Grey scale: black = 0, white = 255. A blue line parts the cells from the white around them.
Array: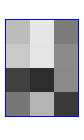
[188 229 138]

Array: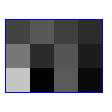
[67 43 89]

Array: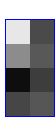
[231  88]

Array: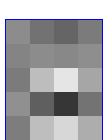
[140 140 229 115]

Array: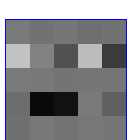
[121 130 116 121 117]

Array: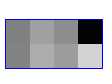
[128 172]

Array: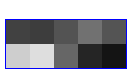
[ 65 222]

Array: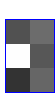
[81 87]

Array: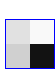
[225  18]
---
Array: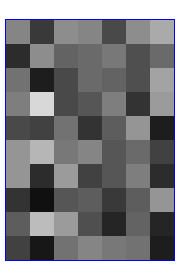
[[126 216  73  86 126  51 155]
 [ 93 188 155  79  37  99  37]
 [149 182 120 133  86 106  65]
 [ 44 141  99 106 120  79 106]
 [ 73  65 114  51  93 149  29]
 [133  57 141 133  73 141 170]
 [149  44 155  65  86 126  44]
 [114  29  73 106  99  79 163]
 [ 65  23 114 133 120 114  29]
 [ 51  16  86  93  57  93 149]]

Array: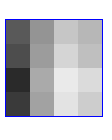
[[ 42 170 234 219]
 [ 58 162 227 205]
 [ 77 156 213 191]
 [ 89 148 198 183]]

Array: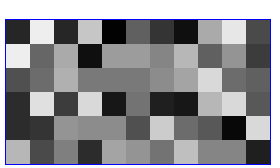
[[ 38 238  38 198   2  96  52  15 170 231  74]
 [ 44 224  60 217  23 115  31  23 183 217  88]
 [ 80 108 176 121 121 121 140 164 217 108  96]
 [238 102 170  15 156 156 133 183  96 148  60]
 [183  74 127  44 164 148 115 191 133 133  31]
 [ 44  52 148 140 140  80 204 108  88   8 217]]

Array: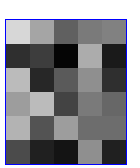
[[157 187  67 122 103]
 [215 165  96 122 129]
 [179  83 157 109 109]
 [ 47  61   5 172  26]
 [187  39  90 143  47]
 [ 75  32  20 143  32]]

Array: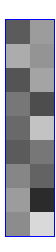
[[140 217]
 [105 195]
 [ 84 164]
 [ 91 156]
 [172 148]
 [ 91 119]
 [134  99]
 [119  77]
 [156  43]]

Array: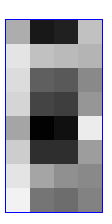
[[228 193 186 180]
 [228 165 144 137]
 [242 117 109 130]
 [220  95  89 137]
 [213  68  62 150]
 [205  46  46 157]
 [173  24  32 193]
 [165   2  16 236]]

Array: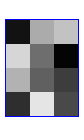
[[ 46 229  73]
 [ 18 171 194]
 [214 110   4]
 [178  96  61]]

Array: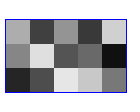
[[134 223  84 105  16]
 [ 37  77 230 200 120]
 [173  64 148  57 208]]
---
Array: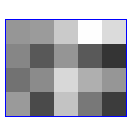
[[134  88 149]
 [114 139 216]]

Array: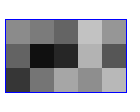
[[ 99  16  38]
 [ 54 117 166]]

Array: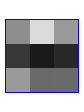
[[ 55  26  41]
 [154 105 106]]

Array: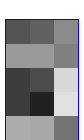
[[154 154 128]
 [ 61  75 216]]

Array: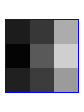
[[  4  89 207]
 [ 32  60 155]]

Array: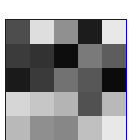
[[ 59  50  13]
 [ 26  58 114]]

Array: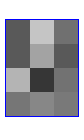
[[ 89 163  89]
 [180  54 114]]
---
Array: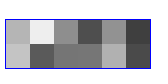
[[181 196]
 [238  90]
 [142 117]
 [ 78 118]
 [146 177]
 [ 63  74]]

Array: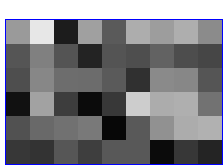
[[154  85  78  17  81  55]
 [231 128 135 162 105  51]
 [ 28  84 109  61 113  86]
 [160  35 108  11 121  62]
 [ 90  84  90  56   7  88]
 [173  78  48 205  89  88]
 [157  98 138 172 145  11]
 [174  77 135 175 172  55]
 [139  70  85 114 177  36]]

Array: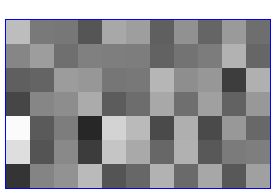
[[189 134  95  70 251 222  52]
 [121 157 100 134  90  84 132]
 [119 111 156 141 125 137 146]
 [ 85 128 151 171  39  60 186]
 [168 126 118  92 211 197  84]
 [158 125 120 109 186 169 103]
 [ 95  98 182 168  74 103 178]
 [145 115 142 111 175 177 106]
 [101 124 151 160  74  88 167]
 [154 178  61  98 152 123  88]
 [110 102 176 152 104 126 160]]

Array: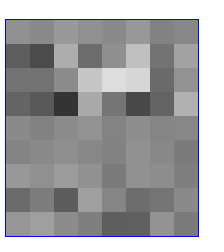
[[145  94 115 100 138 132 152 107 150]
 [138  75 114  89 130 138 144 125 159]
 [153 173 139  52 139 143 156  92 140]
 [144 109 198 170 146 136 145 159 127]
 [138 143 221 117 131 130 123 133  94]
 [152 192 214  72 142 145 145 109  96]
 [130 115 106  99 133 136 141 116 147]
 [135 162 146 177 135 123 127 138 123]]

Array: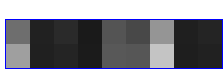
[[110 159]
 [ 33  32]
 [ 42  36]
 [ 26  27]
 [ 84  88]
 [ 72  86]
 [149 196]
 [ 31  30]
 [ 36  33]]

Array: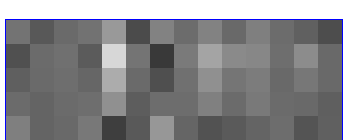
[[115  80  95 107 127]
 [ 88 107 106 100 100]
 [106 112 110 107 105]
 [114  91 102 110 120]
 [153 215 172 144  62]
 [ 75 116 106  93  89]
 [130  57  79 109 151]
 [108 122 112 109 101]
 [130 164 144 128  82]
 [105 138 117 107  90]
 [127 135 124 121 100]
 [108 110 105 107 109]
 [ 96 140 119 105  84]
 [ 77 105 105  95  96]]

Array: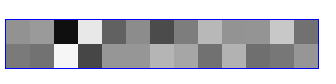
[[146 122]
 [154 114]
 [ 15 246]
 [232  70]
 [ 97 150]
 [140 150]
 [ 75 181]
 [125 166]
 [184 113]
 [147 178]
 [148 111]
 [200 119]
 [113 150]]
